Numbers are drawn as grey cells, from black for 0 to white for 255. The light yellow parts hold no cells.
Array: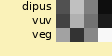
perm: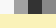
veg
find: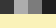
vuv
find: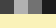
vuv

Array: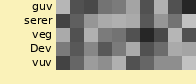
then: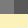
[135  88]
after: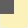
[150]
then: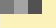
[176  81]
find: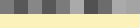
Dev
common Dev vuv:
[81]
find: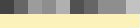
vuv
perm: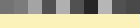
guv

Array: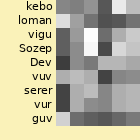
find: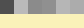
vur
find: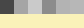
serer
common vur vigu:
[174]
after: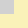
[109]
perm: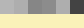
vur
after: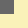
[121]
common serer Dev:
[182]

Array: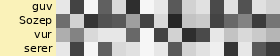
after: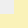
[53]
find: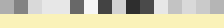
vur

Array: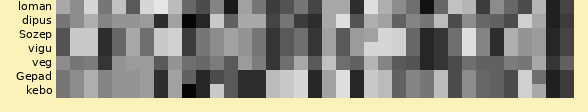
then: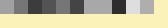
[140 111]
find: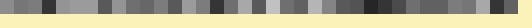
veg
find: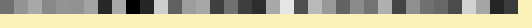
dipus

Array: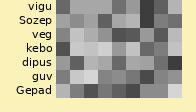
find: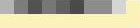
Gepad
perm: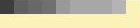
vigu

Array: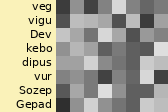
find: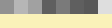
kebo
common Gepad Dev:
[116]
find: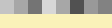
Dev
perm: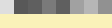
kebo
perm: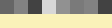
vur
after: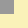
[130]

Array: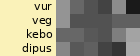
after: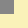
[88]
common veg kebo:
[82]
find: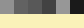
vur
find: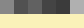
dipus
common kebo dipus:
[88]
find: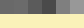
kebo

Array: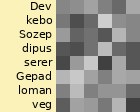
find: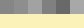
Dev
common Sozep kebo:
[134]
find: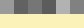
Sozep
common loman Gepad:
[128]
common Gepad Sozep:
[181]

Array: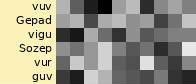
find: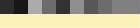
vigu
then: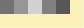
[114  44]
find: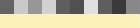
vur
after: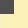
[224]
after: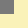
[50]

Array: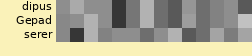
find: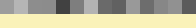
dipus
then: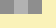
[ 54 118]
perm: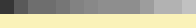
Gepad
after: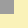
[110]

